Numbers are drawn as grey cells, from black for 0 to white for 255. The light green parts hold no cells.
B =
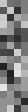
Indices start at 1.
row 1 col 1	198
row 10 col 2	114
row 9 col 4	177
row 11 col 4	184
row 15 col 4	41
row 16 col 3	59
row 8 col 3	205
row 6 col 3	47
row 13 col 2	132
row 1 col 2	112
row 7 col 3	85
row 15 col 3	130
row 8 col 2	67
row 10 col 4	154
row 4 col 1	207
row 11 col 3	225
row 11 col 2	34
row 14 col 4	121
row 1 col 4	123
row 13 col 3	146
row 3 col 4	151
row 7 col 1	101

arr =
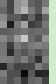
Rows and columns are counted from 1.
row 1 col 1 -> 120
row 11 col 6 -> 33
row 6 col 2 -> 109
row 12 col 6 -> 109
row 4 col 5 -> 61
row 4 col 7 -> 118
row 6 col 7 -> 148
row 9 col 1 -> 127
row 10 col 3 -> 67
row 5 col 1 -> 94
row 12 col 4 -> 54
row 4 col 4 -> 161
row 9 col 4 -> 126
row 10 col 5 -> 71
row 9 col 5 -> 94
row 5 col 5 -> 104
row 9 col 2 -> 120
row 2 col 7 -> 163
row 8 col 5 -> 107
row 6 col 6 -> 88
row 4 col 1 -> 153
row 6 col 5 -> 108
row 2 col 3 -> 147
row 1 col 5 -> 98
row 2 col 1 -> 102

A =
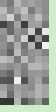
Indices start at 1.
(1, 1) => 146
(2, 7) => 140
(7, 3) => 172
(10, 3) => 153
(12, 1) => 86
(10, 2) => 139
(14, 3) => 168
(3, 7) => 147
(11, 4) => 125
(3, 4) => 175
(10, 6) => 183
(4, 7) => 119
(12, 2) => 81
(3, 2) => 209
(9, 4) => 188
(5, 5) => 205
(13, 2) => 127
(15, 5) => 120
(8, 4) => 129
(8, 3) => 187
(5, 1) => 150
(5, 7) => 233
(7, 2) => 117
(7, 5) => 181
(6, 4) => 207
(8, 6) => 152
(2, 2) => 137
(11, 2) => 102
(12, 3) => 239

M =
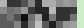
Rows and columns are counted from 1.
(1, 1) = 181
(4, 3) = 131
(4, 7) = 90
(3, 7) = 33
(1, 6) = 42
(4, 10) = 149
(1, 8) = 172
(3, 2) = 114
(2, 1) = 137
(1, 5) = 134
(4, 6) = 192

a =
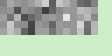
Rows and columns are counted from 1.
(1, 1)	130
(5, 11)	151
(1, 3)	151
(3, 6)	125
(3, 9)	143
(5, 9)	151
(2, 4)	144
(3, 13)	184
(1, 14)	131
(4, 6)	150
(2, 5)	136
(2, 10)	153
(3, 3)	180
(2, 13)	178
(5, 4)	100
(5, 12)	195
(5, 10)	172
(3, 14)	137
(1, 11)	151
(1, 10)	177
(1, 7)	205
